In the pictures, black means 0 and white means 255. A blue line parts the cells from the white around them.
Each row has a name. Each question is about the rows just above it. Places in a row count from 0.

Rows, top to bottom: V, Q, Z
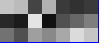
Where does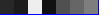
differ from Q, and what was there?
2, [228]
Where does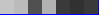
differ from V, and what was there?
2, [68]
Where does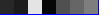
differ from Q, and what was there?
3, [17]
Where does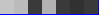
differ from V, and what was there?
2, [68]
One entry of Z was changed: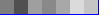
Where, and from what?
0, [114]

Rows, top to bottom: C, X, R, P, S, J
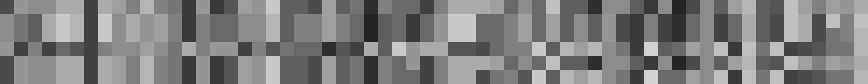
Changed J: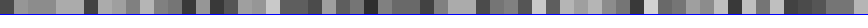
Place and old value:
48, [105]
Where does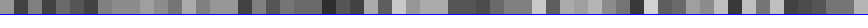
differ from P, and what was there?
40, [181]

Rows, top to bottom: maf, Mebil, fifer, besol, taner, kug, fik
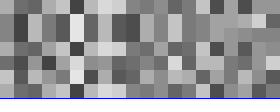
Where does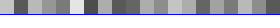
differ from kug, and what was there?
12, [185]
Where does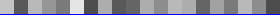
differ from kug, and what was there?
19, [89]
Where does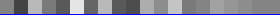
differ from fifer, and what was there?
11, [132]

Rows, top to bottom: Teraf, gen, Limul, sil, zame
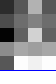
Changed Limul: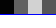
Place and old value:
3, [97]
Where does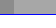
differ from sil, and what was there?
2, [158]
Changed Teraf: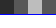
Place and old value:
2, [178]
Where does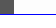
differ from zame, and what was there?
2, [241]
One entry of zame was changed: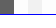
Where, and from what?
0, [87]
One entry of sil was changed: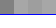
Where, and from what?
0, [140]

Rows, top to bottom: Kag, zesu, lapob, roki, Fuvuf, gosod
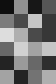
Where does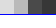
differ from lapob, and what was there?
1, [175]
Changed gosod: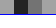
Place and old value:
3, [175]
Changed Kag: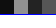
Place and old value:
2, [23]
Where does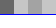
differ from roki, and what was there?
1, [209]
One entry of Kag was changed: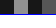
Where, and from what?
0, [14]
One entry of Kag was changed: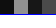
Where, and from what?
3, [86]

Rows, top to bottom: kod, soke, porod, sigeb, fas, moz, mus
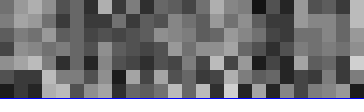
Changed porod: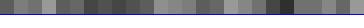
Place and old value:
20, [58]
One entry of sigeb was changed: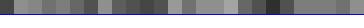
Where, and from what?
22, [113]
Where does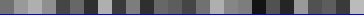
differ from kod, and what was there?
4, [81]
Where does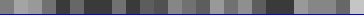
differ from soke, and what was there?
25, [187]

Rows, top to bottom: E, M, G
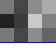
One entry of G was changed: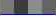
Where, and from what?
1, [70]
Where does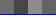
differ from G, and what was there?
0, [121]
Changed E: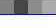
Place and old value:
0, [121]

